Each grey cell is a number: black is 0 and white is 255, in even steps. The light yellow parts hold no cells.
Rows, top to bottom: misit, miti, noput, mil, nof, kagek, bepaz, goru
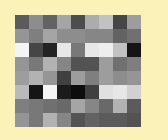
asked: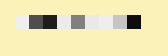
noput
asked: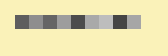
misit
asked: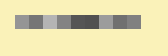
mil
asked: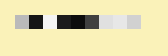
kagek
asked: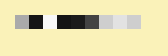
kagek

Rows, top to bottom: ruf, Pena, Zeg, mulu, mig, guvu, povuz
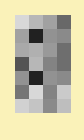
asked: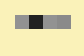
mig
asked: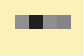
mig
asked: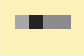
Pena
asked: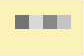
guvu
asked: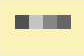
mulu
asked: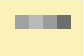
Zeg

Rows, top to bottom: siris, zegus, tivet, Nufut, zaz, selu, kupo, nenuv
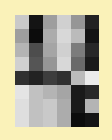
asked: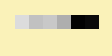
nenuv
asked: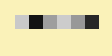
siris

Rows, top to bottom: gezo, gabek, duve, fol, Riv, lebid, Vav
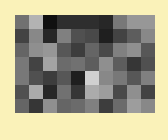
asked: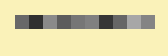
Vav
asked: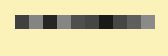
gabek
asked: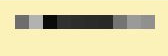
gezo

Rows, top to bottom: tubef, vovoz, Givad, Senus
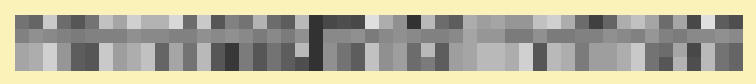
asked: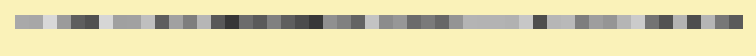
Senus
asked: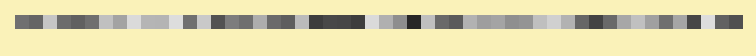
tubef
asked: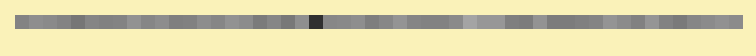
vovoz
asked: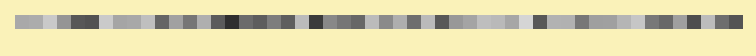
Givad

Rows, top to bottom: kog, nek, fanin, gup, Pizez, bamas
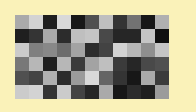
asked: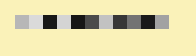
kog
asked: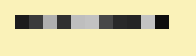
nek
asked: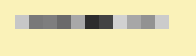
fanin
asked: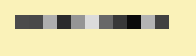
Pizez

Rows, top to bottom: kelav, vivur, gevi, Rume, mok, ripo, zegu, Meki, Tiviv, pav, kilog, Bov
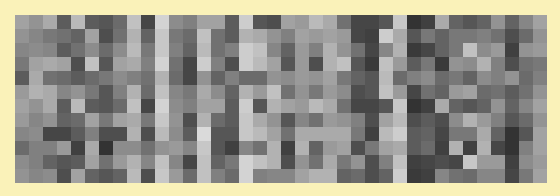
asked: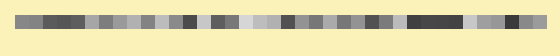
kilog
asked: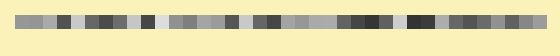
kelav

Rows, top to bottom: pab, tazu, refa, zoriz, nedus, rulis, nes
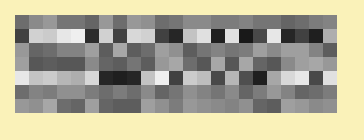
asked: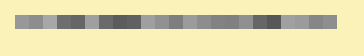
nes
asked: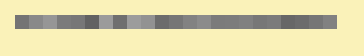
pab
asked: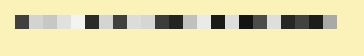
tazu
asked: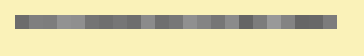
rulis

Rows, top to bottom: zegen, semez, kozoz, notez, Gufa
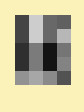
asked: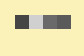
zegen
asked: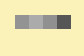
Gufa
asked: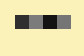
kozoz

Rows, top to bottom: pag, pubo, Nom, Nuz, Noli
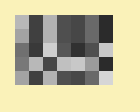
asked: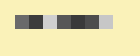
Nom
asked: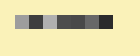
pubo
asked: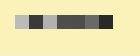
pag
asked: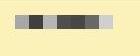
Noli

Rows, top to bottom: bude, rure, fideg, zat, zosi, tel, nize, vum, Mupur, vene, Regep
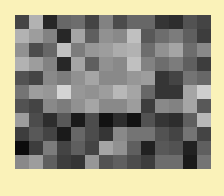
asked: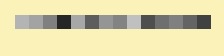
rure
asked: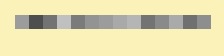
fideg

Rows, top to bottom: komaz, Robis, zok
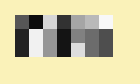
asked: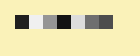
zok

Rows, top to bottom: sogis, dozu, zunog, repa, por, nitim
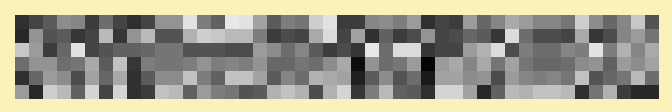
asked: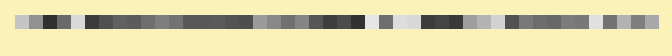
zunog
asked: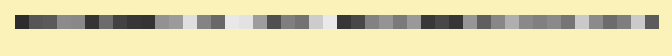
sogis

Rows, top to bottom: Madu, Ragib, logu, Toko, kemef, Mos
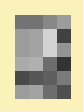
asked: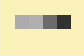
Toko
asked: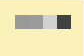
Ragib
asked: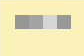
logu

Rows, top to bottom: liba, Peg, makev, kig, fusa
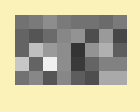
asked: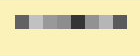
makev
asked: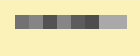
fusa

